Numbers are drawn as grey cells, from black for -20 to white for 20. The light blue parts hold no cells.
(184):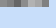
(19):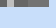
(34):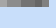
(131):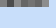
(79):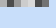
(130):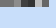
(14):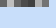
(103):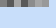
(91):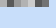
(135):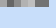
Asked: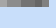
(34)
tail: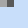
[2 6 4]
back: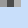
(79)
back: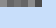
(131)
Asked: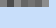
(131)
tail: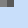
[ 6 -6  2  6  4]
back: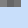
(34)

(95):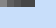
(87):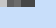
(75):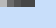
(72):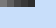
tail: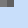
[ -9 -11 -13]
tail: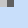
[-3 -9 -9]
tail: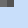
[-9 -9]
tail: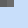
[-9 -9]

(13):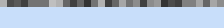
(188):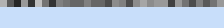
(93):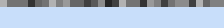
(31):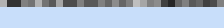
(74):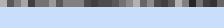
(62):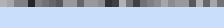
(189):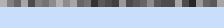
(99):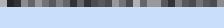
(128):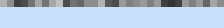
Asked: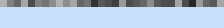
(189)
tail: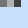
[ -4   6  -2   2 -10   2   4 -12  -8 -10   0   0   6  -4   6   2]
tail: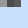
[ -4   2  -6  -8  -8   6  -8 -14   4  -4  -6   6]

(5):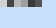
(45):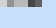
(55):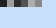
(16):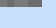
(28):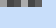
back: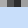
(55)
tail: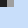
[-13  -7   7   1]
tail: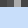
[-5]

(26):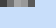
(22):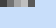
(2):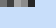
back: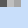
(22)
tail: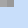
[-6]
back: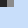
(2)
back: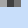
(2)
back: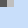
(22)
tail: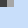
[  2 -14]
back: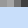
(26)

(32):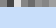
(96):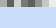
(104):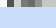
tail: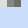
[3 1 5]
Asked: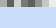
(96)
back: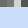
(104)
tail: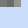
[11 11]
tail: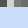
[ 3 11 11]
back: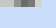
(104)
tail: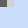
[-1 -5  3 11 17]

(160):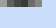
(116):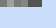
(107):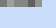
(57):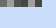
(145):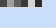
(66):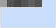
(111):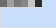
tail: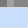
[-5  3]
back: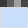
(145)
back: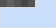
(66)
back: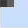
(145)
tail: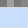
[-7 -7]
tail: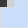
[-13]
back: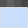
(66)

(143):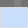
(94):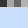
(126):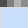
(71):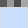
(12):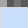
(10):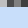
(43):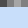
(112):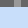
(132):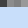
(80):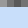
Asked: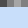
(43)
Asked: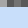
(12)
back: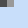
(71)

